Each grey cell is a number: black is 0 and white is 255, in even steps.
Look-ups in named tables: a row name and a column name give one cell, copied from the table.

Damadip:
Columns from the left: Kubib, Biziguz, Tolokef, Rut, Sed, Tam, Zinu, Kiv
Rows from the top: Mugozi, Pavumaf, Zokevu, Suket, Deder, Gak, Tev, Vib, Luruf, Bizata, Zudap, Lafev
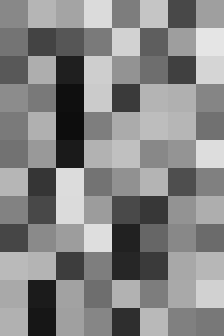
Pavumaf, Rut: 122
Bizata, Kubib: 186
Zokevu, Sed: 147
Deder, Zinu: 182
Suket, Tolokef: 15
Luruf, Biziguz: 138
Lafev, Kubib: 177
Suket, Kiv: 133
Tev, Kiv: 128
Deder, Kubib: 122
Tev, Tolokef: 220
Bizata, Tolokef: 61
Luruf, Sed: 33
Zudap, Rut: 110
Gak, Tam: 136
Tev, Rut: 115
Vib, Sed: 73
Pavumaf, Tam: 94
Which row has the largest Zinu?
Deder

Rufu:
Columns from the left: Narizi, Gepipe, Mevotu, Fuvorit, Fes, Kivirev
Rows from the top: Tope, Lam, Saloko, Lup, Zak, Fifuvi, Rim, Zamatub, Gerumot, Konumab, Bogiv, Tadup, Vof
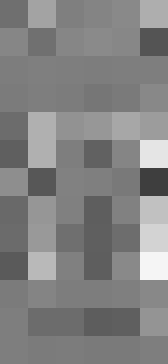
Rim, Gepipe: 87
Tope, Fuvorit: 132
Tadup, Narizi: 126
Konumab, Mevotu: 128
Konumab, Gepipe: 185
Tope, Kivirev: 174
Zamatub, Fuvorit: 94
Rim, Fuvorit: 127
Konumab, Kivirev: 245
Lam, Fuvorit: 138
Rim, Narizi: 142
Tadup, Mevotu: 108
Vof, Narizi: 126
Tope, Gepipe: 163
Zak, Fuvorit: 151
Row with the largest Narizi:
Rim

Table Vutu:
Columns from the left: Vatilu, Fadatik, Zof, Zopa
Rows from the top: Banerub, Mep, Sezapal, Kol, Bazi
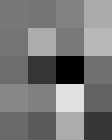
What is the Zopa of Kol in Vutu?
99
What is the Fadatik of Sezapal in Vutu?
53
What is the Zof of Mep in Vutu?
121
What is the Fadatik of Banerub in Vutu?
117
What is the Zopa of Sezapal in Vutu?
113
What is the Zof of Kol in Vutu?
224
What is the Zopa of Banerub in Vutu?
171
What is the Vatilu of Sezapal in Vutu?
109
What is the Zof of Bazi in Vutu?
172
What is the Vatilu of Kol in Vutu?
135
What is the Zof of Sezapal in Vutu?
1
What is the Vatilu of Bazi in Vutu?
106
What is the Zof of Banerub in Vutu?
130
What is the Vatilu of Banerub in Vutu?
120
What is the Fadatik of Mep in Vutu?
172

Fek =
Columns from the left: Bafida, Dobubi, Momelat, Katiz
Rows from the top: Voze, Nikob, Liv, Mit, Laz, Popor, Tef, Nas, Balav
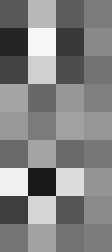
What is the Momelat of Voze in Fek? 93
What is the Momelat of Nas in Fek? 85
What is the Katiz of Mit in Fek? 127
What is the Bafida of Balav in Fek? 116
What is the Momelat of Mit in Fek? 151
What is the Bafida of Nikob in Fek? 37
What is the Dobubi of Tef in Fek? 25
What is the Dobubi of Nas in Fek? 213
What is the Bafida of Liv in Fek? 68
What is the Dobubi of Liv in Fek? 208
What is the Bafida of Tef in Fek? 240
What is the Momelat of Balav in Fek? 115
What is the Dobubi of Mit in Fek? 104
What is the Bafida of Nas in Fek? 62
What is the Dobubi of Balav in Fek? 161
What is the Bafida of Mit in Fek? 164
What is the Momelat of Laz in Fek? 161
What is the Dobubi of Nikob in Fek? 247
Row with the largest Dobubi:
Nikob

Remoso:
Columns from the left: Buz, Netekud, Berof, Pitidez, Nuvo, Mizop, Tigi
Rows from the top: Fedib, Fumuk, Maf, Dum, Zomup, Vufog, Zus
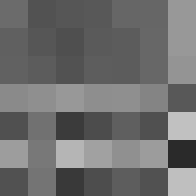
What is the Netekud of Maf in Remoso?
92
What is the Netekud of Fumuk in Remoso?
86
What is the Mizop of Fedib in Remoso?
102
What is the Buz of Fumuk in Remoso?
96
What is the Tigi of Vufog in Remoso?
42
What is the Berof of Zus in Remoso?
57
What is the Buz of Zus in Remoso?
81
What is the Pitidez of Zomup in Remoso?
76

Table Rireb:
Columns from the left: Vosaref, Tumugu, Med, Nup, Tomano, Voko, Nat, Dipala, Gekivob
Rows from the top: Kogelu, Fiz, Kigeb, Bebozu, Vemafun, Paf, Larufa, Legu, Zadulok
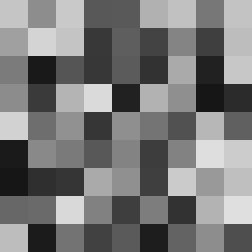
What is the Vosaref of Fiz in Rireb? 160
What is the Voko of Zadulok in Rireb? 29
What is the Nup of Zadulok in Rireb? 65
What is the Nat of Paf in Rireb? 130
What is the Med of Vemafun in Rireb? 145
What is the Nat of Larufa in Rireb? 203
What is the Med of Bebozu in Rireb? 180
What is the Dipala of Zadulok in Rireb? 141
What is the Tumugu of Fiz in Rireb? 212
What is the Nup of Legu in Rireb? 129
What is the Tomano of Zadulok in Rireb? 90
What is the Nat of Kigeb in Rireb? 170
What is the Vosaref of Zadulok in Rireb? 189

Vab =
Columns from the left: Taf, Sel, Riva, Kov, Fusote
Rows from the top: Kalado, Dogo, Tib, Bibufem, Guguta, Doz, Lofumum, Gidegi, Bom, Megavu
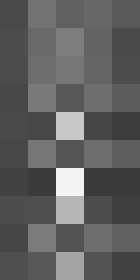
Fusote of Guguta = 60
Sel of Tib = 110
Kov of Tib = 101
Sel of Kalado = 114
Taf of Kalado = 73
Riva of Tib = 118
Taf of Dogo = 77
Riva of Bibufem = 87
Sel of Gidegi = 78
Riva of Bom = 83
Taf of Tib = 76
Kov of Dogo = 99
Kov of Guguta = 70
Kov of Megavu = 84
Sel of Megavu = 87
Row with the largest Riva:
Lofumum

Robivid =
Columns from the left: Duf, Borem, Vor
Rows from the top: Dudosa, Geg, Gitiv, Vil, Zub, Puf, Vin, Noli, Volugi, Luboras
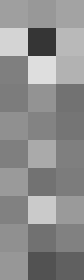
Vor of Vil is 114
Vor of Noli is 154
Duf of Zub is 144
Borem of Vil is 147
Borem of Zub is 131
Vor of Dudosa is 163
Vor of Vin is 124
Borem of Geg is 53
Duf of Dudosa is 159
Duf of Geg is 212
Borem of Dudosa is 152
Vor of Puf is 127
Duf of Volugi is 144
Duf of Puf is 127
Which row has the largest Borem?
Gitiv

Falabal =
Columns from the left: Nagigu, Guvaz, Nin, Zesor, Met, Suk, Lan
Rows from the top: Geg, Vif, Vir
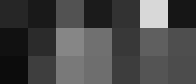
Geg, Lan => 22
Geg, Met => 50
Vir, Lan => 76
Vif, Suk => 95
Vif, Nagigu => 17
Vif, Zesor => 112
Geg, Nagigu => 38
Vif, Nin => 134
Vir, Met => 61
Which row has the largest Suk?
Geg

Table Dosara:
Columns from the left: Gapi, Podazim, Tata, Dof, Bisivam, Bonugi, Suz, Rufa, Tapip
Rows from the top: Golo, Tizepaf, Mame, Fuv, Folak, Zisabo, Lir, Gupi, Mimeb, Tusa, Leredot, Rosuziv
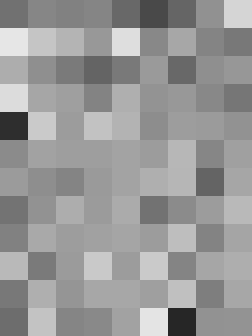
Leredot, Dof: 167
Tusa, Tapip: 174
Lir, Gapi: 155
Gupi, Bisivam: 171
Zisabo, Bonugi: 156
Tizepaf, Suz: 167
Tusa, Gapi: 185
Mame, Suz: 104
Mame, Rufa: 143
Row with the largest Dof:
Tusa

